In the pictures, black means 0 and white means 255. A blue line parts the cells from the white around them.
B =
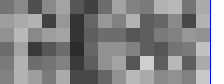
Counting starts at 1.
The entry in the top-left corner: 116
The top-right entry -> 170
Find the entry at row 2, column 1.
157
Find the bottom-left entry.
129
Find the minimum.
44
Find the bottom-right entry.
200
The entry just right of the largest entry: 94
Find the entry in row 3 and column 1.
145
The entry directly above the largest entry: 94
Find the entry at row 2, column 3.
178
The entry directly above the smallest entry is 52
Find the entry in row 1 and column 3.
79
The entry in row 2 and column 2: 170
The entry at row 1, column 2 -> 137
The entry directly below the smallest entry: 58
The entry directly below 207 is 170
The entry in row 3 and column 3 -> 137
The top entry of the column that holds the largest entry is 122
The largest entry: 207
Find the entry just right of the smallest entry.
102
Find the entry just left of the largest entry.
86

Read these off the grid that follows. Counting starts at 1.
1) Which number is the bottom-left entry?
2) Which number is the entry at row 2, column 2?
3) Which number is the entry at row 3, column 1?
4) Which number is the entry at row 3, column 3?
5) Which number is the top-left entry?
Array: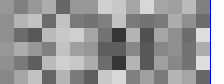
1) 136
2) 180
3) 143
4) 88
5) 151

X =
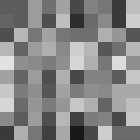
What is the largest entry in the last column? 206
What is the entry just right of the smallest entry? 72
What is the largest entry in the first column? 226
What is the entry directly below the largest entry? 162
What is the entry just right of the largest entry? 143
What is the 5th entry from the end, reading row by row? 24
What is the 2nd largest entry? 220
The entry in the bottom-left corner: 58
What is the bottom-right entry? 106
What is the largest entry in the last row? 206
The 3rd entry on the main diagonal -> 118
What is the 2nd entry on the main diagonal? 92
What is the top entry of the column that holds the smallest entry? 72
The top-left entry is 92
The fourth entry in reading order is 112
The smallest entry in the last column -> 86
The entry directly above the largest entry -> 183
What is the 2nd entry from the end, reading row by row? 106
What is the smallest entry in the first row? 58
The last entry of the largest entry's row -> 143
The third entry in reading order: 156
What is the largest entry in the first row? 190

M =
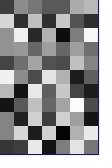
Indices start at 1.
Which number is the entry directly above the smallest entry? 208
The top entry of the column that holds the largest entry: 171
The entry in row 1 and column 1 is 62
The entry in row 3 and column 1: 146
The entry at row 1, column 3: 118
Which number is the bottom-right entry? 118
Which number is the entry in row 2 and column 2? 47
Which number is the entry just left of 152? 146
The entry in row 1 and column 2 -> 140
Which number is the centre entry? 227
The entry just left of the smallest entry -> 208
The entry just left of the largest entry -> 164
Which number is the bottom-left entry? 54
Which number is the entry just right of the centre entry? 177
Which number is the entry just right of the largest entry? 75
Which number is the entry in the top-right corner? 184
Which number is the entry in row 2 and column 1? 214
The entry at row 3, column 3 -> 41
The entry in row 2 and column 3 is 192

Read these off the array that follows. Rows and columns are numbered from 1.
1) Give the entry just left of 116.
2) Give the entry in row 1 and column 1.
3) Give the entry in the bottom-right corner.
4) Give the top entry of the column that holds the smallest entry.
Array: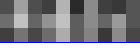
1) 63
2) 78
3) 71
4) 42

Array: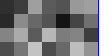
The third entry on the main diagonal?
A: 91
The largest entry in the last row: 195
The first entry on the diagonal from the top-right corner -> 159
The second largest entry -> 189
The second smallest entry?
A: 41
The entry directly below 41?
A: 132
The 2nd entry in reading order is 61
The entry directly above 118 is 171

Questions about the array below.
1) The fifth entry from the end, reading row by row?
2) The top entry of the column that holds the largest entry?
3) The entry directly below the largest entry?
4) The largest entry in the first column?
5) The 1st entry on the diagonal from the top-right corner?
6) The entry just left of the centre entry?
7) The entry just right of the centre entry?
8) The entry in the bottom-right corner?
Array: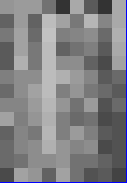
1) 162
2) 114
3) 188
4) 162
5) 169
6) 188
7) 149
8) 67

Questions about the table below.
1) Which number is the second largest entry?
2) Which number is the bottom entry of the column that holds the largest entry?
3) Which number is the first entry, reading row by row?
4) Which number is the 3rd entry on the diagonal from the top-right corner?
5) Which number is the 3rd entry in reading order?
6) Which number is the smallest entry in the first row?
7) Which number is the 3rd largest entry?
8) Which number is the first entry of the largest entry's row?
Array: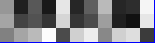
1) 245
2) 252
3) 151
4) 208
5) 88
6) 25
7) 237
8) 129

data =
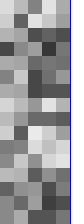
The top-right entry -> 171
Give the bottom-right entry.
118
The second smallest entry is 63
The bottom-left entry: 137
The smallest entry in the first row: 130
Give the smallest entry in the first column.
71
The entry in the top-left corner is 219
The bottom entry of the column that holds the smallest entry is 84
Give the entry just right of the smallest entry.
118
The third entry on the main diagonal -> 78
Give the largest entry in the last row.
171
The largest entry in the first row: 226
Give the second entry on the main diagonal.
98
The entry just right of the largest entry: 206
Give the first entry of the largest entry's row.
206
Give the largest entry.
234
